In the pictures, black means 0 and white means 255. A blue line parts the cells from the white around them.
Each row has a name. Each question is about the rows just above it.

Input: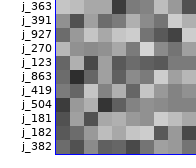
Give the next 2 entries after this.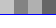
[197 153]
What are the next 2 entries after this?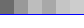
[ 89 153]
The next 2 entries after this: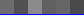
[116 160]
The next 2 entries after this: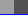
[168 176]
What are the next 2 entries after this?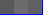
[ 89 123]
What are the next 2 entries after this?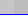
[168 168]
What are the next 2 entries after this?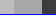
[123 131]

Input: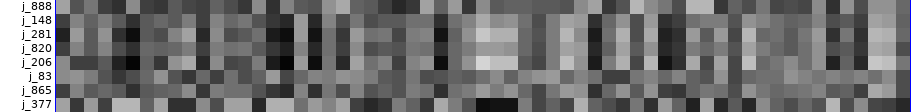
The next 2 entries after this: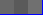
[146  77]
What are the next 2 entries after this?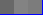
[146 139]
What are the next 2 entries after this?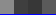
[70 63]

